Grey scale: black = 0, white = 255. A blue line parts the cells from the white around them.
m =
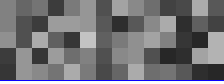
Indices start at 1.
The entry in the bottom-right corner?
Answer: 39
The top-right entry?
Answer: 88
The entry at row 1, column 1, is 129
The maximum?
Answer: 195
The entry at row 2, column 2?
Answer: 80
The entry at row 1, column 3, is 116
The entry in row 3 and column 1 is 144
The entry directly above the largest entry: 150
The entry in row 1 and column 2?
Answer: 102
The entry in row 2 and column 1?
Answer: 129
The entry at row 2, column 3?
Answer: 60
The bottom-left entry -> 54
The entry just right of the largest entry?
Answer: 96
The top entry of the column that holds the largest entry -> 150
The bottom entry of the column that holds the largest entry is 122

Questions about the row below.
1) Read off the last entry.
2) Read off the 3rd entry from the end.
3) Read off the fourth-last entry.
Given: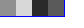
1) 90
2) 216
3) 144

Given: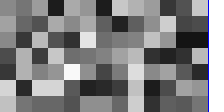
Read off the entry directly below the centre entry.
69
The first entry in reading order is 137
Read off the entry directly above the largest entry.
110
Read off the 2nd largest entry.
229
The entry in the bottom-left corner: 193
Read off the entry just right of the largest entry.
143
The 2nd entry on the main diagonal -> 103
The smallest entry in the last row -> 49
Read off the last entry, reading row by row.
117
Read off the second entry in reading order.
117
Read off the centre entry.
130
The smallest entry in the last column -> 20
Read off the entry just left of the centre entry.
117
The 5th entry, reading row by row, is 170
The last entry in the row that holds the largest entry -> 41
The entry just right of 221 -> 137
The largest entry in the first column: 213
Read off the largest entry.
249
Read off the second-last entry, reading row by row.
89
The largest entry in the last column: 199
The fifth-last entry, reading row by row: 206
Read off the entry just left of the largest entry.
149
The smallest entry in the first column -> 55

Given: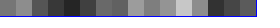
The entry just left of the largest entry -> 148
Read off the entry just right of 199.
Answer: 141
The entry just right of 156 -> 126

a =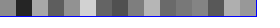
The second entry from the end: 175
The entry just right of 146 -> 210
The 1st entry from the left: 140
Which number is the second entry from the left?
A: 37
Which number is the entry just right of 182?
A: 106

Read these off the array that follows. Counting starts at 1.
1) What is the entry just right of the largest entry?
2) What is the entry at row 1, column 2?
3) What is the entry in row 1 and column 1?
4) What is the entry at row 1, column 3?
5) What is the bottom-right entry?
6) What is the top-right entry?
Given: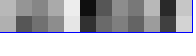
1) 15
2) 149
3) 184
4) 134
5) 211
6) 198

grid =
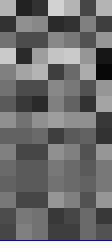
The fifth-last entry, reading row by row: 114
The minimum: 8
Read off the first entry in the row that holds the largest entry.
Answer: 179
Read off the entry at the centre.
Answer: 158
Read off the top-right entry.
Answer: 179
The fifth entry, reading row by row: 179
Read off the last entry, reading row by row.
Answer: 83
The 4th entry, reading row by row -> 209
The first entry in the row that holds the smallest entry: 128
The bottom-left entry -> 71
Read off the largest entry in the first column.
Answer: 201
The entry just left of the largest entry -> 51
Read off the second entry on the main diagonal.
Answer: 143
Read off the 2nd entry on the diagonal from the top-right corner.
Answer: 128
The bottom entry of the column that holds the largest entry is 63
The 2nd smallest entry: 22
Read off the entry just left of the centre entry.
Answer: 143
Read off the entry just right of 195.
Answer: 201
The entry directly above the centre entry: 128
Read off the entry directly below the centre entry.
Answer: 63
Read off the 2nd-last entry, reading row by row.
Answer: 106
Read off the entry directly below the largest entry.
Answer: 43

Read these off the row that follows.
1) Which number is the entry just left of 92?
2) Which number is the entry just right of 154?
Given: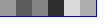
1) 154
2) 92

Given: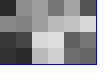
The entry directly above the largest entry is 185
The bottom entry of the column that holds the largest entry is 208
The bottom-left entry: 50
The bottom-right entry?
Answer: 103
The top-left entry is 43
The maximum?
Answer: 222
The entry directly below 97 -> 110

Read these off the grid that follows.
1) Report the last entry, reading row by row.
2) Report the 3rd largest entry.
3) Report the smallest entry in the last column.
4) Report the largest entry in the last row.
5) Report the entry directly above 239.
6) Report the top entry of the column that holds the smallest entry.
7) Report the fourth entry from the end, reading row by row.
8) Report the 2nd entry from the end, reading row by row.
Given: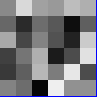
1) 145
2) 225
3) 76
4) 239
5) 124
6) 161
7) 6
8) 145

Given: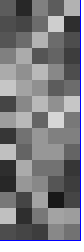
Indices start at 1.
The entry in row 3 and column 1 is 85
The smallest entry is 24
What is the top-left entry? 92
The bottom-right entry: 114
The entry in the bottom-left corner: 77
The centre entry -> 100
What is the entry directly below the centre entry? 151
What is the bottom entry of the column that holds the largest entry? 136
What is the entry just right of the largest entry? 120
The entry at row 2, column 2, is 69
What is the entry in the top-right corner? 178
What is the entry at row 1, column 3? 128
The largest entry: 214
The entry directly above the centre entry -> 185
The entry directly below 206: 108
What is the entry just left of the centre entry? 185
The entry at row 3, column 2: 108
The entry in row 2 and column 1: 77

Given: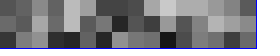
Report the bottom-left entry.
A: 54
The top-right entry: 90
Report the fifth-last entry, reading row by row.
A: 76
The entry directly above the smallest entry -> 153
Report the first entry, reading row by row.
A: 84
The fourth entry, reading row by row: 98
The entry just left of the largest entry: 167
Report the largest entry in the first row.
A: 201
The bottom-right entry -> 106
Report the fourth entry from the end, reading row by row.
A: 125
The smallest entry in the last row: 22
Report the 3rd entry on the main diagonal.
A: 145

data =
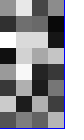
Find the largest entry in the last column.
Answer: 197
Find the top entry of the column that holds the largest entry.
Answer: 148
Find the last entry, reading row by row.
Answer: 182
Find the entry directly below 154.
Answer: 56
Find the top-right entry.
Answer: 140
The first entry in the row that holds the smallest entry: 48
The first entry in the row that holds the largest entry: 255
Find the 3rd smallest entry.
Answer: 22
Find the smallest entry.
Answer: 9
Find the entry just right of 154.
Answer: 248

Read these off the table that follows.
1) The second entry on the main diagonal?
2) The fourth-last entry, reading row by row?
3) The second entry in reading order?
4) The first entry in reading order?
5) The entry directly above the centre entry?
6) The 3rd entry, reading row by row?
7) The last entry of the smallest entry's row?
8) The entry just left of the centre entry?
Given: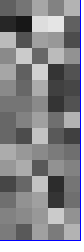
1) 23
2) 89
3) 117
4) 96
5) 138
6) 166
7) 96
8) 130

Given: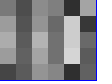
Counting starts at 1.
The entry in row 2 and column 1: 156
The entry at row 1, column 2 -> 77
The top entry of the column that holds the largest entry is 47
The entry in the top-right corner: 164
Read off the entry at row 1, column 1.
121
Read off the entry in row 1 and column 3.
140
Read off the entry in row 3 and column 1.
172
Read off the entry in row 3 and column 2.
91
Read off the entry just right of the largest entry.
91

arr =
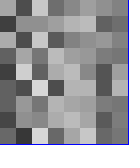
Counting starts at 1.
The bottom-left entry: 104
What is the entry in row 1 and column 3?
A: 199
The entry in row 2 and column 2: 144
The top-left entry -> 166
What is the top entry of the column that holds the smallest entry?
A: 77
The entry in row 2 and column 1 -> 63
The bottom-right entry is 118
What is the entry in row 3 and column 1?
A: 172
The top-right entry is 130
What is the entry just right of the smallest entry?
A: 215
